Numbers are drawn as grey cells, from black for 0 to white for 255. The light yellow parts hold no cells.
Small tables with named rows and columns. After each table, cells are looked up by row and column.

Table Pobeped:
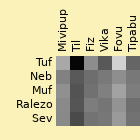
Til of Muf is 83
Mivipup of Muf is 144
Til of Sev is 74
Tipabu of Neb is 120
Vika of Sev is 119
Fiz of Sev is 115
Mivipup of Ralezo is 138
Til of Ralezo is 85
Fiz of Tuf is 141
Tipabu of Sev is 114
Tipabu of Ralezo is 110
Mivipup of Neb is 129
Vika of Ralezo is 117
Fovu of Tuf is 209
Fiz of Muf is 113
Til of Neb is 89
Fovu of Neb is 142
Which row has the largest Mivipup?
Tuf

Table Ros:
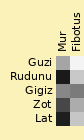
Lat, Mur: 30
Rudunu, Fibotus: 200
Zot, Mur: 71
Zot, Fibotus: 172
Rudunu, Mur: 26
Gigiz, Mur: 135
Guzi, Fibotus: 244
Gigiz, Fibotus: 123
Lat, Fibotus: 198
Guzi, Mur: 165

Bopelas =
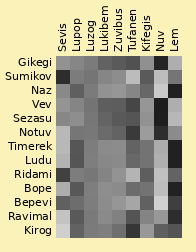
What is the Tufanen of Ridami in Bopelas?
180
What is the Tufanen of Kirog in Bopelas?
54
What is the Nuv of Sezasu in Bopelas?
30
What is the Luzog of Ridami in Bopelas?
119
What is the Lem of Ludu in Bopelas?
33
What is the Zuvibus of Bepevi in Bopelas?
150
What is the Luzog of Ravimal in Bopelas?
122
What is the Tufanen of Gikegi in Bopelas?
81
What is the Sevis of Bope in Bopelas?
173
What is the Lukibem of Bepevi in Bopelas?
140
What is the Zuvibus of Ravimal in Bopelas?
129
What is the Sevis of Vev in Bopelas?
148
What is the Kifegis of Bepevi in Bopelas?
97
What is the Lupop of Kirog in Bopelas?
98
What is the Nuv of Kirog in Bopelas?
95
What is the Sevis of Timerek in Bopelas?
184
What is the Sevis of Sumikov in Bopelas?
45
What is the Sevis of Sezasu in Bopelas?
135
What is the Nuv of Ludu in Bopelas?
176

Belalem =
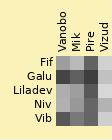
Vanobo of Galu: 68
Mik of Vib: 121
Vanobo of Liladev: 174
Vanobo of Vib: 87
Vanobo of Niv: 177
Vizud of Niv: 179
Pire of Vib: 101
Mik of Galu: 96
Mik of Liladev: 158
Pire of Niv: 102
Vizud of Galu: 193
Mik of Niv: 152
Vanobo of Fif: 157
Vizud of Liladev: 215
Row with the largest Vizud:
Liladev

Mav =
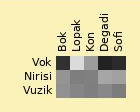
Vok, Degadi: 34
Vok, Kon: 156
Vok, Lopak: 219
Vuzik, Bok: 145
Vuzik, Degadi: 136
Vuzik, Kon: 127
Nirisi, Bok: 148
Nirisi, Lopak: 126
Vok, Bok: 49
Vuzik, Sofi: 124
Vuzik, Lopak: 133

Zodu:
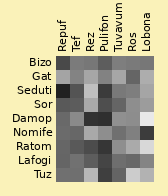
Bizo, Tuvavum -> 126
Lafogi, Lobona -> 132
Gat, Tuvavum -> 166
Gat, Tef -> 131
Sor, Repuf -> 89
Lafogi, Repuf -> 101
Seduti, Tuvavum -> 121
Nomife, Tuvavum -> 112
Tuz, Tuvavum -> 100
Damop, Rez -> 50
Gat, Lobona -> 173
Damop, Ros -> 141
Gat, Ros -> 101
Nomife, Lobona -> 60
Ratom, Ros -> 170
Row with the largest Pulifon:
Nomife

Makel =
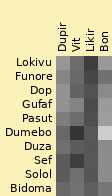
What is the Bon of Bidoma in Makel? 118
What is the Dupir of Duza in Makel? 111
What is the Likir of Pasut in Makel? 79
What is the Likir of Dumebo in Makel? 88
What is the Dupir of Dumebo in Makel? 104
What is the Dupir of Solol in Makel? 92
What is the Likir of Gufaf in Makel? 75
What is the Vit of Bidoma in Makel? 114
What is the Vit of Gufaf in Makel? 131
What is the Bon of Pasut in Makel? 158
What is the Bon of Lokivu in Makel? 153
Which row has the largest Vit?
Gufaf

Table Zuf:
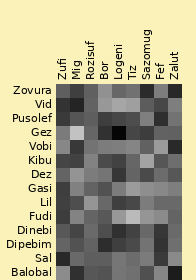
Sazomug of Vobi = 97
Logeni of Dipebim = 63
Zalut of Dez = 87
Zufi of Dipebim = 100
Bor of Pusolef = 62
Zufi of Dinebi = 88
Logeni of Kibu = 66
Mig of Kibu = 66
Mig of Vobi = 56
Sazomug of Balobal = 80

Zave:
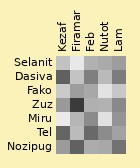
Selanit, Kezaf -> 194
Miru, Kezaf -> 234
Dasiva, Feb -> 127
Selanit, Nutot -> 170
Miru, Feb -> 139
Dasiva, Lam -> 124
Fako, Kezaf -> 202
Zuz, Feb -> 176
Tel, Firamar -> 187
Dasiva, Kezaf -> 96
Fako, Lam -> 199
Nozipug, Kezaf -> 155
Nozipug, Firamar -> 97
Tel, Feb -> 105

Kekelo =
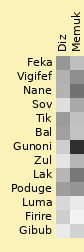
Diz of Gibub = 234
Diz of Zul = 228
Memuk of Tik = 193
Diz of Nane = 179
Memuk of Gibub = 210
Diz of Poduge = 158
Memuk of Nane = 114
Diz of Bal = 160
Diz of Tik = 155
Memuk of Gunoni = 47
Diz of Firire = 206
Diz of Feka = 150
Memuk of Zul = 182

